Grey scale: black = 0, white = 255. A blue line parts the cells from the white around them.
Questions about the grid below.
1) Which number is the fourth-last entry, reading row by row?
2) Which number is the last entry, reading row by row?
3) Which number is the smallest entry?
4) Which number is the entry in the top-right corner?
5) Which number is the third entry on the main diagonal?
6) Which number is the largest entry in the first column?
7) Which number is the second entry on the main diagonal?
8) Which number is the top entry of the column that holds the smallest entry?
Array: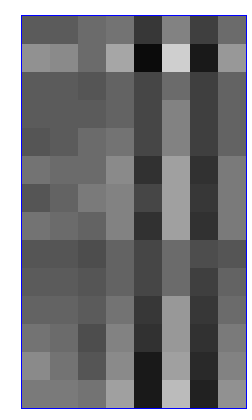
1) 25
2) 145
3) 11
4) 107
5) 85
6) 145
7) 138
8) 55

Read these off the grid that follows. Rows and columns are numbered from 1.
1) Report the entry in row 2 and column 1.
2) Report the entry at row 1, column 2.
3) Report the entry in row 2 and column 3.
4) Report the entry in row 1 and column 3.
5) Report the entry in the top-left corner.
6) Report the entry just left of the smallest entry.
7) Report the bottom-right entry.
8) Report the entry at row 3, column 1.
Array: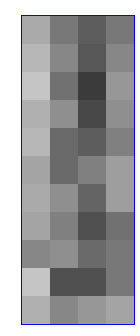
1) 183
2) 120
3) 87
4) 93
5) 170
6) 113
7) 164
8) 197
